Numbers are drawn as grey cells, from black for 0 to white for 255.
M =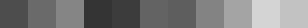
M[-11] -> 77
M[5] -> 99
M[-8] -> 52

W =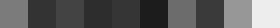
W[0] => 123
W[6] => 108
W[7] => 58

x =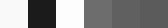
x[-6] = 249
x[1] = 27
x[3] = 109
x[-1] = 91

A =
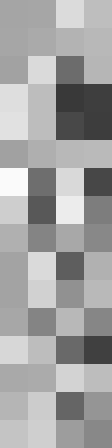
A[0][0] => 165
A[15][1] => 207
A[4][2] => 72
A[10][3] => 185
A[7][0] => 206
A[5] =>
[161, 175, 184, 186]
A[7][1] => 88
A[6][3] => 71
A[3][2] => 57
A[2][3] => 182
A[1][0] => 166
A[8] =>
[176, 132, 168, 136]
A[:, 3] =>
[190, 184, 182, 62, 61, 186, 71, 125, 136, 177, 185, 134, 64, 189, 149, 136]
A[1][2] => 179
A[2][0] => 162
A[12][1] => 189
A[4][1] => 189

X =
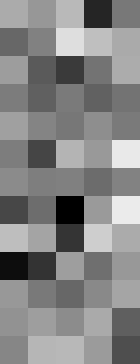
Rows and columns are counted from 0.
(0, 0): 171
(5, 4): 233
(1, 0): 103
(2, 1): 90
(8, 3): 206
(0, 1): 151
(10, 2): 103
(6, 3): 108
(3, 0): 124
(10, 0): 152
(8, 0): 190
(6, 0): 139
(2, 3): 115
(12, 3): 155
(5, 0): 125
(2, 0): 157
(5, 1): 69
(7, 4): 235
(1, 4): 170
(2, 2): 58

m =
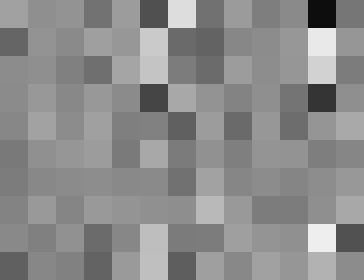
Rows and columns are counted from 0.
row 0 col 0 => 161
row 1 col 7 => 99
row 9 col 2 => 129
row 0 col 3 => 114
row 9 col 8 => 136
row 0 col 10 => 138
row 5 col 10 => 147
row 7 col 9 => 124
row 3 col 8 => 131
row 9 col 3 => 99
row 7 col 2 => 133
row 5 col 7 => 145
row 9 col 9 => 161
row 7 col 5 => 144
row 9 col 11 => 178
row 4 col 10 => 109
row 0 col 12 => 118
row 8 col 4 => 135
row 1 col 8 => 135
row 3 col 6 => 168
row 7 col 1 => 153
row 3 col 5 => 69
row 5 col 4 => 122
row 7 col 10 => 124
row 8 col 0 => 137
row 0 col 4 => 156
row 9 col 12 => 140
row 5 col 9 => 148
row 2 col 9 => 141
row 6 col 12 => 152
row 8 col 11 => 238
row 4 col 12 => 169
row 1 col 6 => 106

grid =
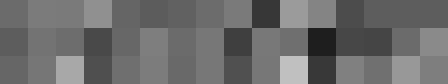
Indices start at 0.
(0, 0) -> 107
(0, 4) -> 101
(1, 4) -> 103
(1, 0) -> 93
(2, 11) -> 56
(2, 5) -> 124
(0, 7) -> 108
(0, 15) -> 93
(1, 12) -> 71
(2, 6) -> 105
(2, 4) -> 111
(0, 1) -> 123
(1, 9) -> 120
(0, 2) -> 122

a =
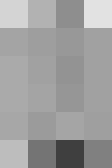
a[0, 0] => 212
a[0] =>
[212, 178, 142, 226]
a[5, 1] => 116
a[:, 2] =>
[142, 152, 147, 150, 165, 63]
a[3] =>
[170, 164, 150, 161]
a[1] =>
[164, 158, 152, 161]
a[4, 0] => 167

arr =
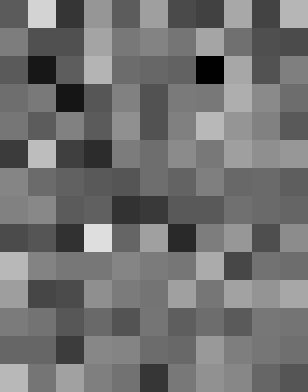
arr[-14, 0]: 91
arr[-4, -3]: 162
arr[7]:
[129, 136, 91, 96, 50, 57, 89, 89, 112, 106, 101]
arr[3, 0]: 110
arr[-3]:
[123, 115, 87, 105, 83, 117, 94, 109, 90, 119, 116]
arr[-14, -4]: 65
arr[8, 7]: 125
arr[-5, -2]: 114
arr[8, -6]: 160
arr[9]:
[184, 131, 119, 119, 133, 123, 118, 171, 71, 114, 109]
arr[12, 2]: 60
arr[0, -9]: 53
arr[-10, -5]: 128
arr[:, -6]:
[159, 131, 103, 82, 82, 110, 110, 57, 160, 123, 116, 117, 108, 54]
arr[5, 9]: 143
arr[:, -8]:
[150, 164, 180, 86, 91, 44, 89, 96, 222, 119, 143, 105, 135, 127]
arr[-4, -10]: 70
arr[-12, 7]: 1
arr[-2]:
[102, 102, 60, 135, 132, 108, 104, 153, 126, 118, 111]
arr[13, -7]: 114
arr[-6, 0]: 75
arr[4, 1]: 92
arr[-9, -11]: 59
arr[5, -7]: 124
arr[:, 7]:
[65, 165, 1, 120, 184, 120, 127, 89, 125, 171, 118, 109, 153, 145]
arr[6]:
[133, 107, 97, 89, 85, 110, 99, 127, 104, 106, 94]

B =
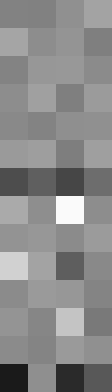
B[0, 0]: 130
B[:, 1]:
[129, 141, 151, 160, 131, 158, 95, 142, 151, 163, 154, 134, 132, 143]
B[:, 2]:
[144, 148, 152, 127, 143, 126, 70, 250, 139, 94, 151, 196, 154, 42]
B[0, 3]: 163
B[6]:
[77, 95, 70, 109]
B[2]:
[131, 151, 152, 139]
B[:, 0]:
[130, 165, 131, 141, 137, 154, 77, 170, 147, 209, 139, 148, 139, 26]
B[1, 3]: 127
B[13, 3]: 88

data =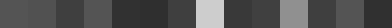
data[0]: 84
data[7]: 205
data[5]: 47
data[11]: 63
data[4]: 49
